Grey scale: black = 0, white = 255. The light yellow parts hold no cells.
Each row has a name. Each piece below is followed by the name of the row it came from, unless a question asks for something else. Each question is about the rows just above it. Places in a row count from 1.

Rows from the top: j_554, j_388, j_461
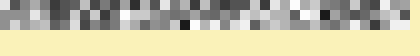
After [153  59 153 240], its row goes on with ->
[240]
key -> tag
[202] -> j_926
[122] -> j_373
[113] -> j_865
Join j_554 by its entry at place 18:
j_373

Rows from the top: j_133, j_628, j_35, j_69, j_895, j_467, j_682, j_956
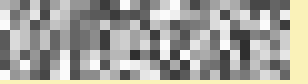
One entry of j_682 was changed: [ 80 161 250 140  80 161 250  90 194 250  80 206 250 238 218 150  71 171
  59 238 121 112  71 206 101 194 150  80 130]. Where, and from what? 25, [90]
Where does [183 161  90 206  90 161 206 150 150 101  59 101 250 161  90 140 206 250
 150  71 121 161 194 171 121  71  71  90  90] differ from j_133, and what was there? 28, [101]

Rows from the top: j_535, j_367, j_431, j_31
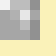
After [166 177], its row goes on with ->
[231 166]
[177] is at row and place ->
j_367, 2
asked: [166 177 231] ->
j_367
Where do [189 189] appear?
j_535

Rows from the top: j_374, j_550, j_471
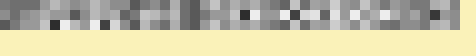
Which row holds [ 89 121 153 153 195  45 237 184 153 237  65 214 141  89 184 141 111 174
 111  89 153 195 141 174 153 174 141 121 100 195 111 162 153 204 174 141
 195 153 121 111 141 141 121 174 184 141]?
j_471
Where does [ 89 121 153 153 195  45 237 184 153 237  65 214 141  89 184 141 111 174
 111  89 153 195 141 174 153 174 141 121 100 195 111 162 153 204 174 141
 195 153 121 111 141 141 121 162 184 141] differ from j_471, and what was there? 44, [174]
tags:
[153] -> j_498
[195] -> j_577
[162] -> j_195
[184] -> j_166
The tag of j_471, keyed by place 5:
j_577
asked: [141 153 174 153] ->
j_550
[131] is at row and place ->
j_374, 46
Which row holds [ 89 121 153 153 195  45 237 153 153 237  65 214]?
j_550
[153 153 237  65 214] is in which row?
j_550

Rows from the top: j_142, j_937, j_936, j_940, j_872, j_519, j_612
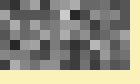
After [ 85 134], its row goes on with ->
[104 114 162 124 172 114 143  85 104 124 162]
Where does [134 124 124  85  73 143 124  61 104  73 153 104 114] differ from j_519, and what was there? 6, [134]
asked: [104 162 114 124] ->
j_936
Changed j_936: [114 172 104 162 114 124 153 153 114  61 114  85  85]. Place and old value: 1, [104]
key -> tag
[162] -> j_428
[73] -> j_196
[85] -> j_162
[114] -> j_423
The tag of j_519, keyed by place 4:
j_162
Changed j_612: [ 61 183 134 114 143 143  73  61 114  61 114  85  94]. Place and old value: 2, [172]
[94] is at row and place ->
j_612, 13

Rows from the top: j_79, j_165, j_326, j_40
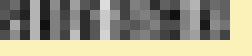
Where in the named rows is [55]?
j_79, 7
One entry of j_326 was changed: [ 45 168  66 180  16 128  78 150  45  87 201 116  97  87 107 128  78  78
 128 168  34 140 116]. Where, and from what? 21, [25]
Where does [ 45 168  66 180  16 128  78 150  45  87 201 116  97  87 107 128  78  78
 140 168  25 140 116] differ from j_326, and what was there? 19, [128]
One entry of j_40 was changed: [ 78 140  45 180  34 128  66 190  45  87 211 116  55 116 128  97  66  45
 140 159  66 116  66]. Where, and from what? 13, [66]
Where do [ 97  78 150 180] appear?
j_79

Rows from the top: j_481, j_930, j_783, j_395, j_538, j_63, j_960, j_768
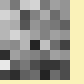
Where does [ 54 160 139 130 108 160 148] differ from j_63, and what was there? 1, [45]
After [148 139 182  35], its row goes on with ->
[192 108  65]
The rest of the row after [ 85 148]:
[130 120  96]

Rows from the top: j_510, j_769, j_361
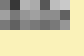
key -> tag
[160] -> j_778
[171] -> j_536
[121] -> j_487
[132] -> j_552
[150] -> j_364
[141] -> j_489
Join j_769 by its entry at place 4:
j_778
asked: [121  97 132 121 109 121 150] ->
j_361
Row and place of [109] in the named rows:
j_361, 5

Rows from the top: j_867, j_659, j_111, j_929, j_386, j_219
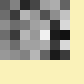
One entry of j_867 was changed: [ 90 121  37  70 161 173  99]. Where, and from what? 2, [130]
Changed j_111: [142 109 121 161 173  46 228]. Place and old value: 7, [216]
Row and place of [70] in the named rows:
j_867, 4
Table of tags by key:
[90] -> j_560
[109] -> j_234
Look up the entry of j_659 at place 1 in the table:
j_234
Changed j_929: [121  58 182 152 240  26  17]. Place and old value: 1, [109]
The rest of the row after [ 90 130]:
[ 37  70 161 173  99]

